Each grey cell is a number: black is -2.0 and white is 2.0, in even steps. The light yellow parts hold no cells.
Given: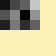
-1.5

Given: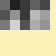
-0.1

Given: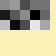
1.0

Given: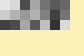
-1.0

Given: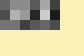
-0.2

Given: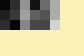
-1.3

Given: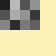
0.1

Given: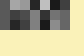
-0.6

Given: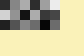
-1.5

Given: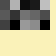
-1.0
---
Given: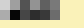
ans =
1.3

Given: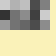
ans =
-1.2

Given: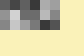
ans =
0.3

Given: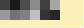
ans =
-1.0

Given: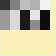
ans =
0.4

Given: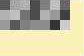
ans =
0.8

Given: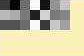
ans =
0.9

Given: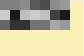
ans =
1.2

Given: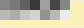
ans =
0.1

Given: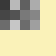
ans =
-0.9
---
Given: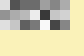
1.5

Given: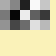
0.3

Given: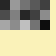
0.6

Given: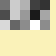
1.4

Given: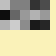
0.8

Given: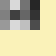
0.4

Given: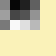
-0.1

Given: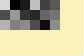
0.8
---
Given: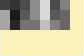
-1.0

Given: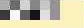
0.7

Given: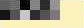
-0.5

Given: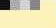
-1.7

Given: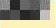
0.2

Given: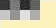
-1.1

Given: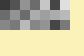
-1.1

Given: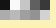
-1.7
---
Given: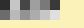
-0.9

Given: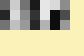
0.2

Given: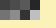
-0.6

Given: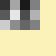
-0.8

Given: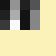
-1.7

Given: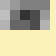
-1.2

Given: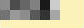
-0.4

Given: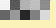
0.8
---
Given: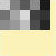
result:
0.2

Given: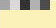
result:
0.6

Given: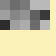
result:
-1.3

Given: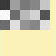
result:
-0.3

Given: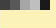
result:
-1.0

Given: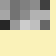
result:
-1.4

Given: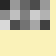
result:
1.4

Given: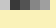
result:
1.1
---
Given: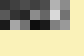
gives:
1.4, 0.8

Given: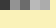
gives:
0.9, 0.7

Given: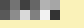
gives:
1.8, 1.4

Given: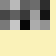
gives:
1.1, 0.9

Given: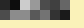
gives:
1.2, 0.4

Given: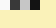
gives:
1.9, 1.1

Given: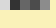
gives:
1.4, 0.2

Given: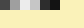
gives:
1.7, 1.1
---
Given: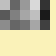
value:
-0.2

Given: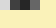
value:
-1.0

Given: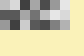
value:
-0.8

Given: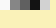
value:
-0.5

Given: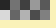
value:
0.8

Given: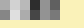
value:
-0.9
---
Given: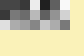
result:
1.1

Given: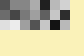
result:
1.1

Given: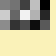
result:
-0.8

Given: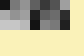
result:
0.1

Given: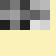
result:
-1.5

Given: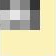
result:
0.2

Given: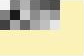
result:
0.6

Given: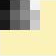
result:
-0.6

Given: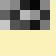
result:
-0.9
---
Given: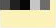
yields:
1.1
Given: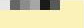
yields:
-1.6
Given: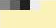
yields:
-1.5
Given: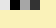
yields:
0.6
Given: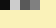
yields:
-0.6
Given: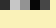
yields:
-1.9
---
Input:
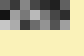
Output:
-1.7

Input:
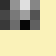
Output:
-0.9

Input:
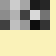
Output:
0.2

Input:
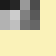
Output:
0.8

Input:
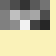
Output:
0.0

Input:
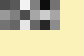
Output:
0.4

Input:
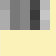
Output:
0.7

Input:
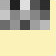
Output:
1.1
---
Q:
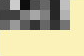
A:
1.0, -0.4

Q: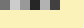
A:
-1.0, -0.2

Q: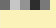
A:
-0.1, -0.3

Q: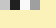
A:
0.5, 1.1

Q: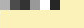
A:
-1.4, 0.8

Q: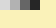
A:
-1.4, 1.4

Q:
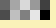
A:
-1.0, -0.8

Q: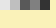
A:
-1.2, 1.6

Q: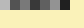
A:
-1.5, 0.9

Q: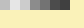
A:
-1.0, 1.0
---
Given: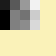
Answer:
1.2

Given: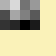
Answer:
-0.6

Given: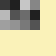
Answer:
-1.5

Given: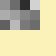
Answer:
-0.1

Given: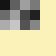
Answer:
-1.5

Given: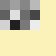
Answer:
-0.9

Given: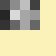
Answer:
0.4

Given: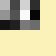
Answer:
-1.9

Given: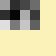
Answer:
-1.1
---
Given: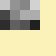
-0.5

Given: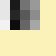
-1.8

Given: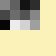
1.7

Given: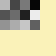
0.7

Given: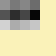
0.7

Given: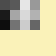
-0.2
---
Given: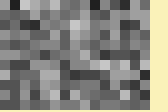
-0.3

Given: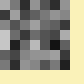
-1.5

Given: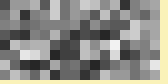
0.6

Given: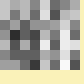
-0.7

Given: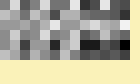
-1.0
